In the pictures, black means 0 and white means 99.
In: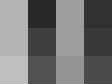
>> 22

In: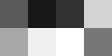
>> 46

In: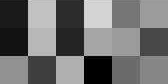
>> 28

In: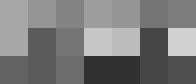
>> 81

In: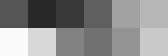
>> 78

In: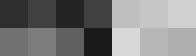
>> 68

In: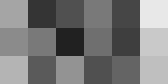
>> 78

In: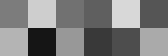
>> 66
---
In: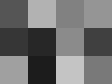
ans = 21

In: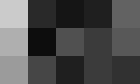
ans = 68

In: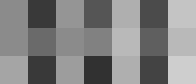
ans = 54

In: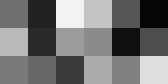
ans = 72

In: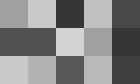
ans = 31

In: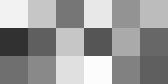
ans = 19
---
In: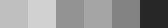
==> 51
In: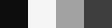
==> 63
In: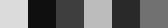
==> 16
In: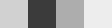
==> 67
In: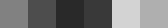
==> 82
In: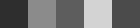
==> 82
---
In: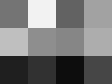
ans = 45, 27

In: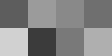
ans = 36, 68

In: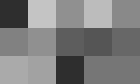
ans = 18, 46

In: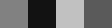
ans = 50, 35

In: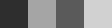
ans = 18, 81

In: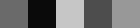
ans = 41, 59
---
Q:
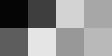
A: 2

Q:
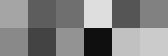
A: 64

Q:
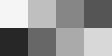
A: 95

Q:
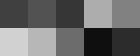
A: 25

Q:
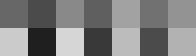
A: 40

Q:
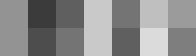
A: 57

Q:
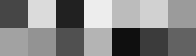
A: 27

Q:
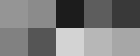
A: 58

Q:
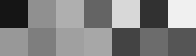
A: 8
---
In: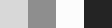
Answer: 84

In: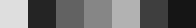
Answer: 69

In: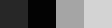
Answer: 64

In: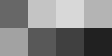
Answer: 76

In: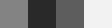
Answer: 51

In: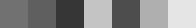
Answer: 76

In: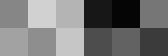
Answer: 77
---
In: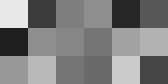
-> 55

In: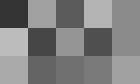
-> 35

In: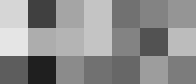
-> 44

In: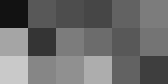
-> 27

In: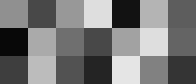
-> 7

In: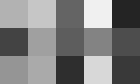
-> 39

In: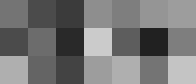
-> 49

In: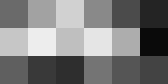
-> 53
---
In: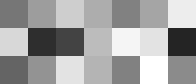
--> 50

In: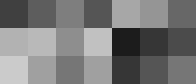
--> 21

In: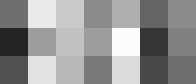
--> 85

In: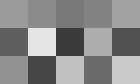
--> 75

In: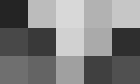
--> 62

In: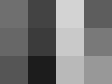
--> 11

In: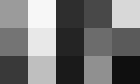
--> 10

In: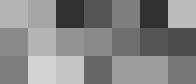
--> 61

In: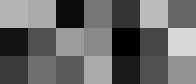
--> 10
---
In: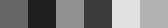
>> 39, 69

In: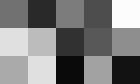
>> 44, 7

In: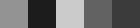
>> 57, 23

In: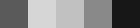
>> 35, 9

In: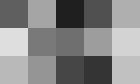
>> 37, 75

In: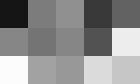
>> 8, 77

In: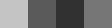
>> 76, 46

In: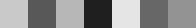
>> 78, 57
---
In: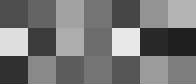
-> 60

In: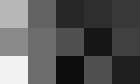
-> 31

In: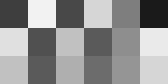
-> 58

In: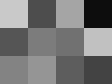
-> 36

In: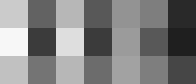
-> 49

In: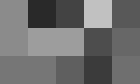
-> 23
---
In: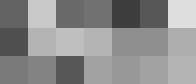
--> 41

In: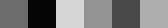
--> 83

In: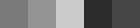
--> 79

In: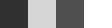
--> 31

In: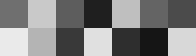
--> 36

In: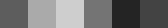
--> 80

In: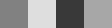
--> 22

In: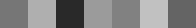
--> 16
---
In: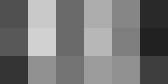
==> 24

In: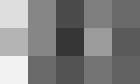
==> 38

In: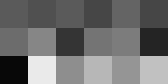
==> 75

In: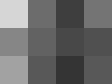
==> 34

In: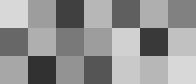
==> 84

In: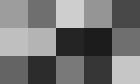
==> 77

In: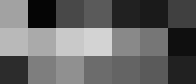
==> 13
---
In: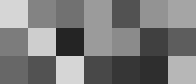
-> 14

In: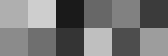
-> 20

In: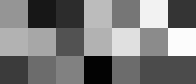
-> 32

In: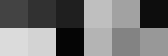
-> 2

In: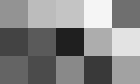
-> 12

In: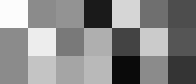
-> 47
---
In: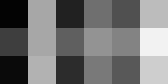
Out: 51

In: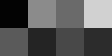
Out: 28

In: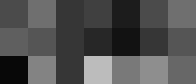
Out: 21

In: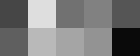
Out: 57

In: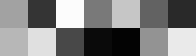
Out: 57

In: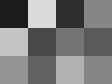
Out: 45
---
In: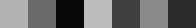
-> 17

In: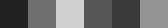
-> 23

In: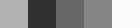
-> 40

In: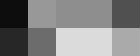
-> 15

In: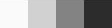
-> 51

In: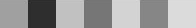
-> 46

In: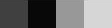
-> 25

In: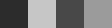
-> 28
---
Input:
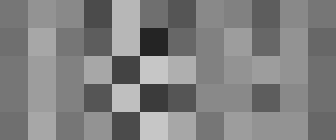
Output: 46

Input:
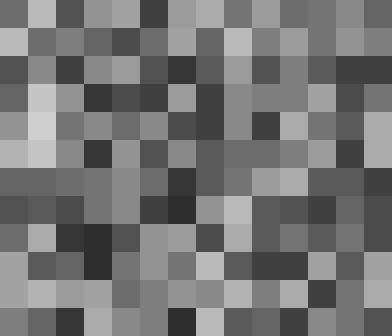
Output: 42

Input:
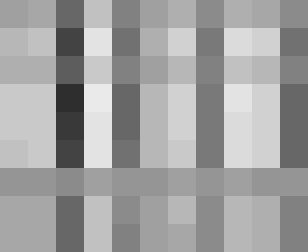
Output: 62

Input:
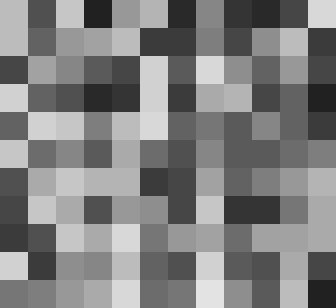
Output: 73

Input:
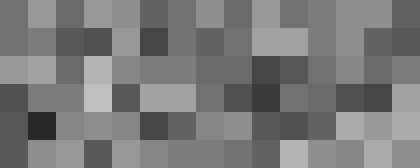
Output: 44

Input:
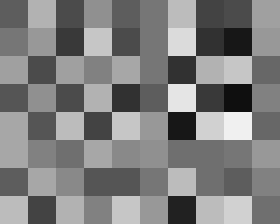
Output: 36
